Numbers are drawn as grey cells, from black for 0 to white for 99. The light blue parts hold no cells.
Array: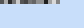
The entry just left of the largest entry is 62
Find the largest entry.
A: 84

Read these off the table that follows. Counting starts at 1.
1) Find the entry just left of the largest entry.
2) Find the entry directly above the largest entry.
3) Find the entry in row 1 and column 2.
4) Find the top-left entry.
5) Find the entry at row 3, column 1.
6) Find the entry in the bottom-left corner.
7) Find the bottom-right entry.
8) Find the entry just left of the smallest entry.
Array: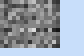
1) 74
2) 52
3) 25
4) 46
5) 46
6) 46
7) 20
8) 14
